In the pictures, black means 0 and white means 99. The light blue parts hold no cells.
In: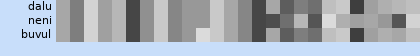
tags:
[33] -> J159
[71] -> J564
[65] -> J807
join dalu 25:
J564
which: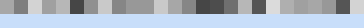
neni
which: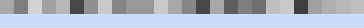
dalu

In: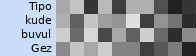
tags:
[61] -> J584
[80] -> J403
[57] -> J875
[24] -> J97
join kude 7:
J97
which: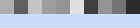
kude
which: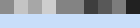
Gez

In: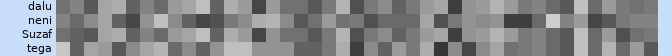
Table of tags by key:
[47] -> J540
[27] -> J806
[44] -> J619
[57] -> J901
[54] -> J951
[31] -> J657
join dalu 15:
J806
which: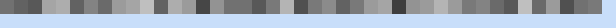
Suzaf
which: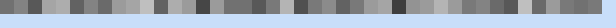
dalu
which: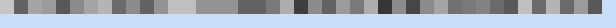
tega

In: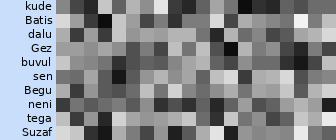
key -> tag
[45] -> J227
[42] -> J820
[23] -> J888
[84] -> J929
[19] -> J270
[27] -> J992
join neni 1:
J888
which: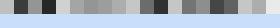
tega
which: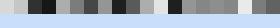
Suzaf

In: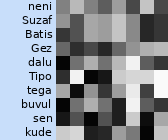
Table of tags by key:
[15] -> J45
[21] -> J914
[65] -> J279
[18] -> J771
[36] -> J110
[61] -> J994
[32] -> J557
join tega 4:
J914
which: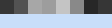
Batis
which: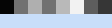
dalu
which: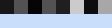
sen
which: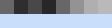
Gez

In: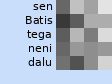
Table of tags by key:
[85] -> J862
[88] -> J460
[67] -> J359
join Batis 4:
J359
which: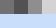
dalu
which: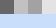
sen
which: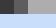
Batis

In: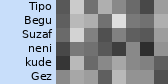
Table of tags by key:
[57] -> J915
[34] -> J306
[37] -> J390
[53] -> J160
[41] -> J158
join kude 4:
J160
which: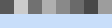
Tipo
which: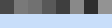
neni
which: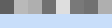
Begu

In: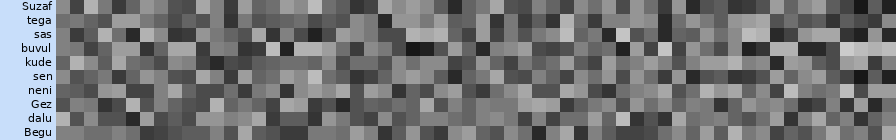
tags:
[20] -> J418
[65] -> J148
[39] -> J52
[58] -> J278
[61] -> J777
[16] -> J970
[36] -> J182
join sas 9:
J418
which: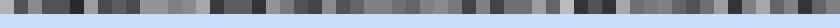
dalu
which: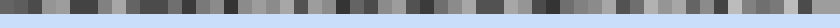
neni

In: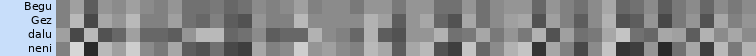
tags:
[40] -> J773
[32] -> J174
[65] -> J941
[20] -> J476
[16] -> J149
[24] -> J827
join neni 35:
J476
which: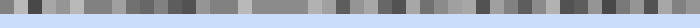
Gez

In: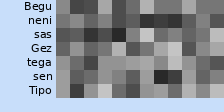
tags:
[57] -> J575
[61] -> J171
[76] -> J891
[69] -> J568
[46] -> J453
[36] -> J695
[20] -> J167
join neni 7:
J167
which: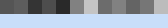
sas
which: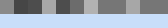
Begu
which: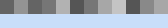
Gez
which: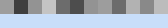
Tipo

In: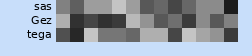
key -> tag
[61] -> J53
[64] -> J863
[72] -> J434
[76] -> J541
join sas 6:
J53
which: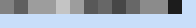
sas
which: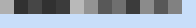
Gez
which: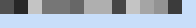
tega

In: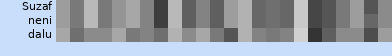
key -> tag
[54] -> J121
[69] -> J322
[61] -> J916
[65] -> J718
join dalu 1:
J718
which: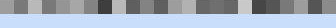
Suzaf
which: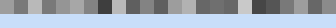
neni
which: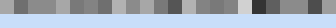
dalu

